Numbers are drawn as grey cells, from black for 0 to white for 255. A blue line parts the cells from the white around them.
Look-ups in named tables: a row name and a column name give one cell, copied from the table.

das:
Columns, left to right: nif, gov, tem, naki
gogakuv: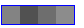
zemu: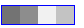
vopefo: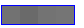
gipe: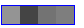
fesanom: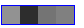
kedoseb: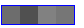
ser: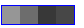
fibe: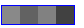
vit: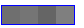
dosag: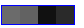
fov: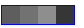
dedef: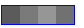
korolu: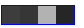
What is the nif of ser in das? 150
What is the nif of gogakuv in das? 131
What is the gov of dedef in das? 122
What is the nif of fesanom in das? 146
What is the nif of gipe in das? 148
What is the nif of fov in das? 94

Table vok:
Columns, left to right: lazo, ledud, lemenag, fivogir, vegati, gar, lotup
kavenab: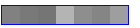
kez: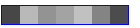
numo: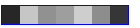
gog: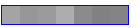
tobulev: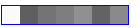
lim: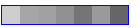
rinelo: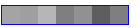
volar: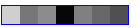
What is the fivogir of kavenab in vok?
180
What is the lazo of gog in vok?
164
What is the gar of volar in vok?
104
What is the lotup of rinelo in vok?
127
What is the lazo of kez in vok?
71
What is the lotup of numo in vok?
54
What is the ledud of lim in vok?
166

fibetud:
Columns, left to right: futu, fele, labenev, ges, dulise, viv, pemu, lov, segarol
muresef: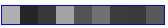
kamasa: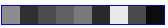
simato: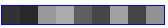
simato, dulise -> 95
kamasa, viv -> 41
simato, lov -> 68
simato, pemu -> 161
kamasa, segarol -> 12
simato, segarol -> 146
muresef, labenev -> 56
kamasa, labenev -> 76
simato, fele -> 40
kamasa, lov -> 74
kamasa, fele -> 47
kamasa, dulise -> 121
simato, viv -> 71
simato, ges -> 171
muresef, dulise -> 83
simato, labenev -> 152
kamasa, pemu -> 233
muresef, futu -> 176
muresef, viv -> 113
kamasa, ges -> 97

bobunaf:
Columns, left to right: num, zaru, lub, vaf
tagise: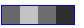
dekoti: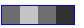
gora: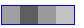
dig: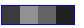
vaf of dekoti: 49
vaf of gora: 194
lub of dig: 100
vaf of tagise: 46
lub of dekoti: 110
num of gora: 160
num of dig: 59
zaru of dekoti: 197
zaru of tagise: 194
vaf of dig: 32
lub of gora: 155
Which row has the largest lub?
gora

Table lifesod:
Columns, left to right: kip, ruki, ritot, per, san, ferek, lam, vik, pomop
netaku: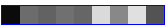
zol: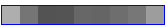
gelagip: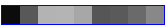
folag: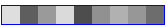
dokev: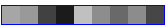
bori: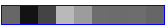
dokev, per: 27
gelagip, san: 167
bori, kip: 103
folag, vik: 151
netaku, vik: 224
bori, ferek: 109
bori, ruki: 19
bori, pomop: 102
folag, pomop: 109
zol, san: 103
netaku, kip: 11
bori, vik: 109
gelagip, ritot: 179

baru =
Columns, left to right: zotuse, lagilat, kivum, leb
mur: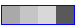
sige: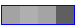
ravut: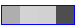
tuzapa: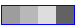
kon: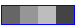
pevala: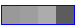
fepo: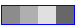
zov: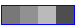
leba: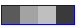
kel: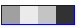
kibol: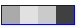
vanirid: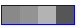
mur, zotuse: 169
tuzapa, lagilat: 184
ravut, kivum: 209
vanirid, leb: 86
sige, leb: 95
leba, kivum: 191
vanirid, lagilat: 147
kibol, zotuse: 170
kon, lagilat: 150
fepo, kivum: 224
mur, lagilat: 197
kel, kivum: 196
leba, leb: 58
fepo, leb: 103
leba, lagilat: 163
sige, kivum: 164
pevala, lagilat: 158
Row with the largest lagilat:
kel

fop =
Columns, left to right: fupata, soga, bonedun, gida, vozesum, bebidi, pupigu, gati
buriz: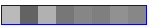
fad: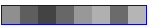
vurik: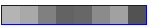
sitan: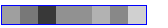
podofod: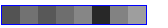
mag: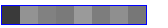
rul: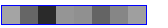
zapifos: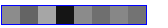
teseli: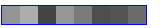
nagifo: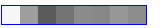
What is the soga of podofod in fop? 114
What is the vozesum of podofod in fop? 134
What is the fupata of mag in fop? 58
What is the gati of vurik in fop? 82
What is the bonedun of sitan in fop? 56
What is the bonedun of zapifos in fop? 166
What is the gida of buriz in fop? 119
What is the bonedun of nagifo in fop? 91
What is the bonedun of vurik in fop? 128
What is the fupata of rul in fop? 164
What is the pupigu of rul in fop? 134
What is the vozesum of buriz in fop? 134
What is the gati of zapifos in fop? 115
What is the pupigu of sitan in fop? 136

